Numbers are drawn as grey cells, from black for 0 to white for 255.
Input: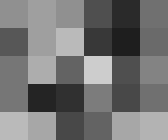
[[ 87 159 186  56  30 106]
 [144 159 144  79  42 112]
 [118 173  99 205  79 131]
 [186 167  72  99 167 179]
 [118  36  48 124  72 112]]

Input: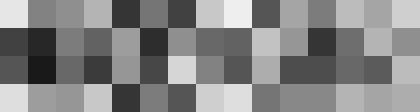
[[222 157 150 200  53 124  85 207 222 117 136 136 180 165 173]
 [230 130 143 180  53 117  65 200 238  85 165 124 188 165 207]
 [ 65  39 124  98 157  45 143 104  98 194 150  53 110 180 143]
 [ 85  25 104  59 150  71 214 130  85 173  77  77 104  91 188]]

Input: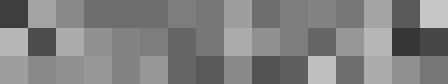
[[183  77 171 144 131 125 102 118 171 144 125 102 151 183  54  70]
 [158 137 144 151 131 151 102  89 137  83  95 191 110 171 144 118]
 [ 62 164 137 110 110 110 125 118 158 110 125 131 118 164  89 198]]

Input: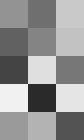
[[241  42 229]
 [147 111 201]
 [ 97 132 194]
 [ 68 223 119]
 [154 179  83]]

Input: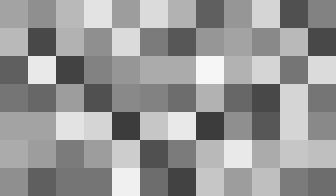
[[163 163 227 213  60 198 233  60 143  87 213 137]
 [163 143 185 227 157 219 178  95 150 213  80 130]
 [185  72 178 143 219 123  87 150 163 137 185  72]
 [117 103 157  80 137 130 109 178 103  72 213 117]
 [171 157 123 157 205  80 123 185 233 171 198 191]
 [143  95 117 117 240 109  66 198 157 191 123 109]
 [ 95 233  66 130 150 171 171 246 178 213 117 219]]

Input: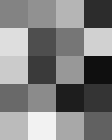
[[131 145 181  44]
 [187 242 168  97]
 [203  58 152  15]
 [222  78 118 209]
 [105 139  29  52]]

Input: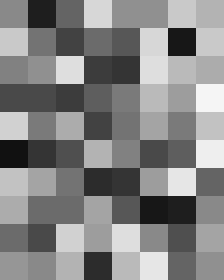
[[129 144 222  60  52 222 186 172]
 [107  73 209 157 222 137  79 164]
 [150 137 179  44 186 230 100 144]
 [209 122 172  66 115 164 122 194]
 [194 164 115  44  52 157 230 100]
 [172 107 107 164  87  23  30 137]
 [137  30 100 215 144 144 201 179]
 [ 17  52  79 179 129  73  94 238]
 [201 115  66 107  87 215  23 201]
 [ 73  73  60  94 122 186 157 245]]

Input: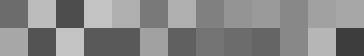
[[167  83 195  89  89 161  95 115 108 101 136 182  61]
 [108 188  77 195 175 121 175 128 148 154 136 161 167]]
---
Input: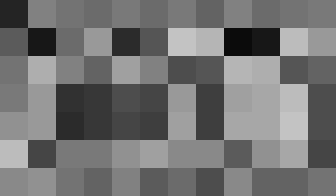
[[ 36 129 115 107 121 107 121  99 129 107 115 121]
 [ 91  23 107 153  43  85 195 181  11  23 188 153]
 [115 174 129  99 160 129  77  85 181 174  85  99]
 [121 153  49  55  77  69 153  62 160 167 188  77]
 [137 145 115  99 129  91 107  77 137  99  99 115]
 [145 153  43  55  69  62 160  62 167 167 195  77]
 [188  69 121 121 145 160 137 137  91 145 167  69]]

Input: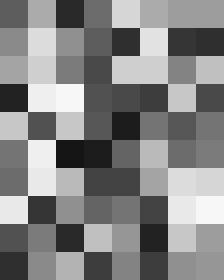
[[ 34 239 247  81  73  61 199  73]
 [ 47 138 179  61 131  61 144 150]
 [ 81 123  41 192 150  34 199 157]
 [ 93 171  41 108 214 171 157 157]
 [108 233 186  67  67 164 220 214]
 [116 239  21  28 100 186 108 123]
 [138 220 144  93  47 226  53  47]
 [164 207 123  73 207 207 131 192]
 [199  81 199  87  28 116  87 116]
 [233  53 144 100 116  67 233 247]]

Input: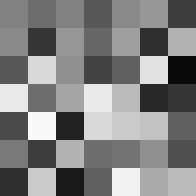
[[ 47 202  25  96 241 171 186]
 [ 74 249  33 217 202 194  96]
 [ 88 217 144  67  96 225  10]
 [121  61 178 109 115 144  80]
 [129 109 129  88 137 151  61]
 [137  53 151 102 159  47 178]
 [233 109 165 233 186  40  53]]

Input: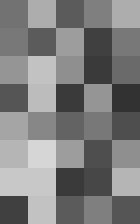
[[ 64 194  91 127  85]
 [ 85 188  58 149  50]
 [114 173  91 127 173]
 [120  91 157  64 120]
 [149 194 143  58 106]
 [165 135  99 120  78]
 [181 214 157  78 143]
 [200 200  58  71 181]]

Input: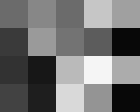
[[ 50  23 186 245 172]
 [ 58 154 115  92   8]
 [ 66  30 217 148   8]
 [107 135 107 198 160]]

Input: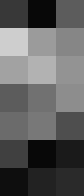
[[ 14  34  42]
 [ 56   8  92]
 [ 64   8  26]
 [ 92 113 141]
 [107 120  78]
 [162 178 147]
 [206 155 134]]

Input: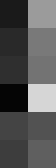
[[  5 214]
 [ 26 155]
 [ 41 121]
 [ 47 115]
 [ 61  95]
 [ 68  82]]
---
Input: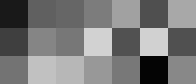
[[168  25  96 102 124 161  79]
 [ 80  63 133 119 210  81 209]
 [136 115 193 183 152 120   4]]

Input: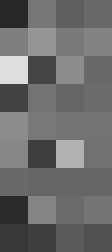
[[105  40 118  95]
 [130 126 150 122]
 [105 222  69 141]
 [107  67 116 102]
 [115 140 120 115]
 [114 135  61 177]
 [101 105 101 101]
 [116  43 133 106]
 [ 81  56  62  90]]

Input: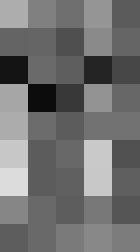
[[ 91 173 128 111 149]
 [101 100 101  79 138]
 [ 71  20 106  94  36]
 [103 166  12  56 147]
 [114 172 108  92 114]
 [ 81 199  92 104 201]
 [ 95 220  92  96 200]
 [ 85 134 105  93 120]
 [124  93 105 122 136]]

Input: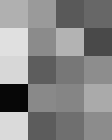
[[103 176 154  89]
 [ 73 224 139 179]
 [141 215  93 119]
 [170   7 137 133]
 [140 218  92 111]]

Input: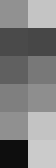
[[196 145]
 [ 71  74]
 [120  96]
 [142 127]
 [195 144]
 [203  14]]

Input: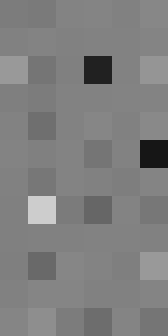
[[135 124 122 131 132 129]
 [132 129 131 129 130 130]
 [149 153 117 128  33 130]
 [131 127 124 130 130 131]
 [137 130 111 130 134 129]
 [ 22 131 128 131 117 130]
 [132 129 119 131 129 126]
 [119 128 205 123 102 131]
 [129 128 129 129 130 130]
 [153 127 105 134 131 127]
 [132 129 133 133 129 129]
 [117 133 142 124 109 132]]

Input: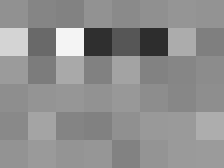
[[147 145 133 130 146 138 144 149]
 [127 212 105 244  47  86  45 172]
 [140 155 124 169 129 163 130 134]
 [142 142 148 150 146 152 141 135]
 [173 137 164 132 129 144 153 154]
 [155 147 154 148 150 130 148 154]]

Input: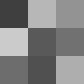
[[147  63 183]
 [113 203  89]
 [174 109  80]]
